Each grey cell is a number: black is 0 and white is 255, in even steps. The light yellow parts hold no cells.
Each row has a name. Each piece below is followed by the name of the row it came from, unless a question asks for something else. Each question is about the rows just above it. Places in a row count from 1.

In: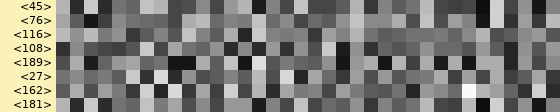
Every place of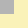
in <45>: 1 8 14 22
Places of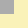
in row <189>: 2 11 23 27 29 31 32
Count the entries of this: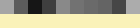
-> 10
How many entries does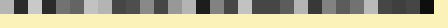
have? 31
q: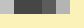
<45>
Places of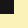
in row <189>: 9 10 14 21 24 30

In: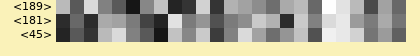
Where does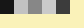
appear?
<45>
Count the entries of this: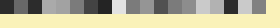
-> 19
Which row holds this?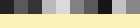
<45>
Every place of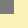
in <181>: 6 10 13 23

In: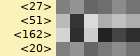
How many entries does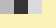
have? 3
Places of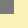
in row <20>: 4

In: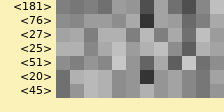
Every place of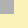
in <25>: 1 2 7 11
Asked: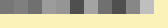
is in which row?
<181>
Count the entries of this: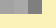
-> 3
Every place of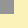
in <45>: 2 6 8 12
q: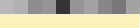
<20>

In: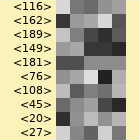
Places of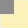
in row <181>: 3 4 5
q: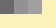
<116>

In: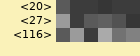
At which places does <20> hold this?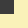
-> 2 3 5 6
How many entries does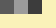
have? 3
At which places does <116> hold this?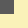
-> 1
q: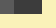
<20>
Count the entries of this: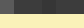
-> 6

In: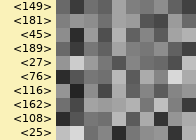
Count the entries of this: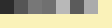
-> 7
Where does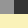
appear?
<25>

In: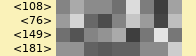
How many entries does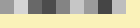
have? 9
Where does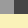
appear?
<76>
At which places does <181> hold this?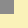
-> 7 8
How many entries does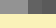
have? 4
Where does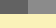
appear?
<181>
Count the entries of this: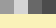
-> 4

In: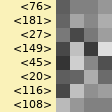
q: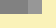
<76>
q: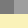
<27>
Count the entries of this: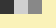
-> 3
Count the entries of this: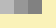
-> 3
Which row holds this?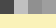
<116>
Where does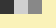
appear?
<45>

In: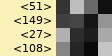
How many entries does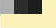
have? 3
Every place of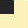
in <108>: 2
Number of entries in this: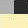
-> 2
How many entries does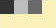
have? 3

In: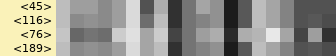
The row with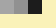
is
<45>
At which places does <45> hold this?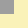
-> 2 3 5

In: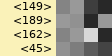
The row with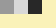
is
<162>
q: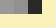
<189>
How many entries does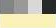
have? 4
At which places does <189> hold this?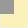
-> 1 4
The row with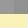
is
<189>

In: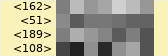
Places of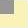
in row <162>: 3 7
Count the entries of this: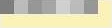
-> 7
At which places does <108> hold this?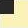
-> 4
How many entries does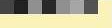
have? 7

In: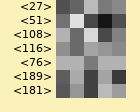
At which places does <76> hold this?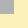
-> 1 2 4 5
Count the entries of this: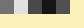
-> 5
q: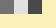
<51>

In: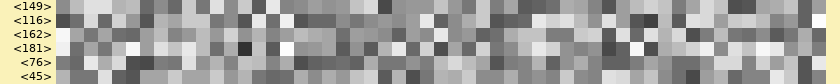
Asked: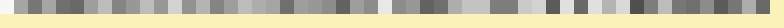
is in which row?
<162>
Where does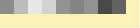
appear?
<181>
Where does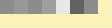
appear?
<116>
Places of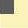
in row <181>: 16 21 23
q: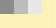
<181>
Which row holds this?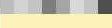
<149>

